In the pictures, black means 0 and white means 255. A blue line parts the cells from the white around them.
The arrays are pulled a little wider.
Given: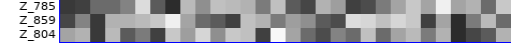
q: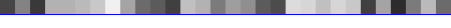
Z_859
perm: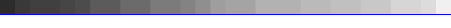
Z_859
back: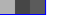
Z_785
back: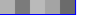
Z_804
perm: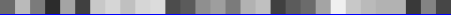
Z_859
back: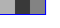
Z_859
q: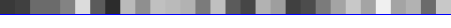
Z_785

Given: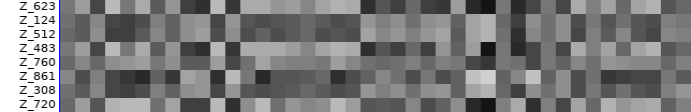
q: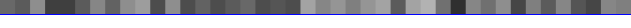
Z_512
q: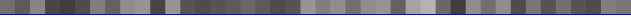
Z_124
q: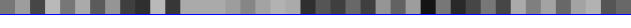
Z_483
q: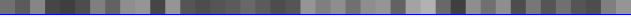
Z_308

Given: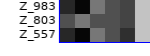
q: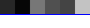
Z_983
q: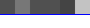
Z_803
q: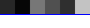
Z_557

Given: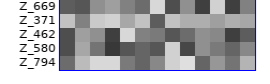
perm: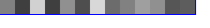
Z_669
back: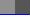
Z_669
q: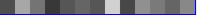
Z_580
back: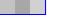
Z_371

